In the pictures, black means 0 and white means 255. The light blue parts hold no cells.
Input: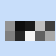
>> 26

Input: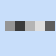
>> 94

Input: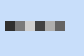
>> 66

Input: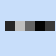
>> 38

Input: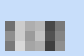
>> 72

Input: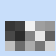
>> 54

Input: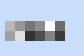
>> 59

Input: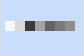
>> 99
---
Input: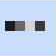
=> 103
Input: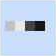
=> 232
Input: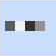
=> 242
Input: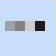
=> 131
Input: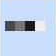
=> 116
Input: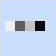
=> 94
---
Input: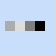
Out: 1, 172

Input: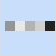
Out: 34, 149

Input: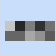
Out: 114, 102

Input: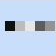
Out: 147, 15

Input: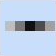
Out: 160, 190

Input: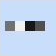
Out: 80, 113
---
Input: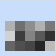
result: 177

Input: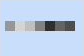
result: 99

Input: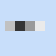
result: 154

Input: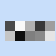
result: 56

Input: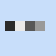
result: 87

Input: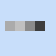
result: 139

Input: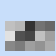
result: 115

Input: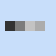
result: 195

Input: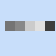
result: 224
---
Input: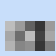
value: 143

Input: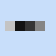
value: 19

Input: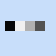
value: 240

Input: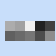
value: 118

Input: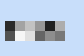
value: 101

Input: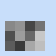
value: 58

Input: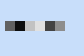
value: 224

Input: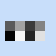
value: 246

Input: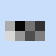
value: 151
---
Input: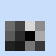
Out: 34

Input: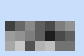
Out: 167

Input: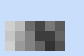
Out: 207

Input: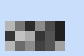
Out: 182

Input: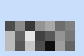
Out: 187

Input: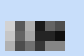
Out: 176

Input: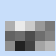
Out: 141

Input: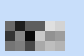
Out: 117
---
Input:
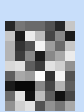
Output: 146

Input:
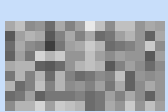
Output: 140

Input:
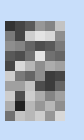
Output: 113

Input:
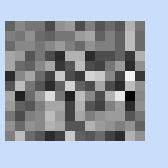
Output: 127

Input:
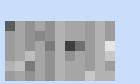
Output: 156
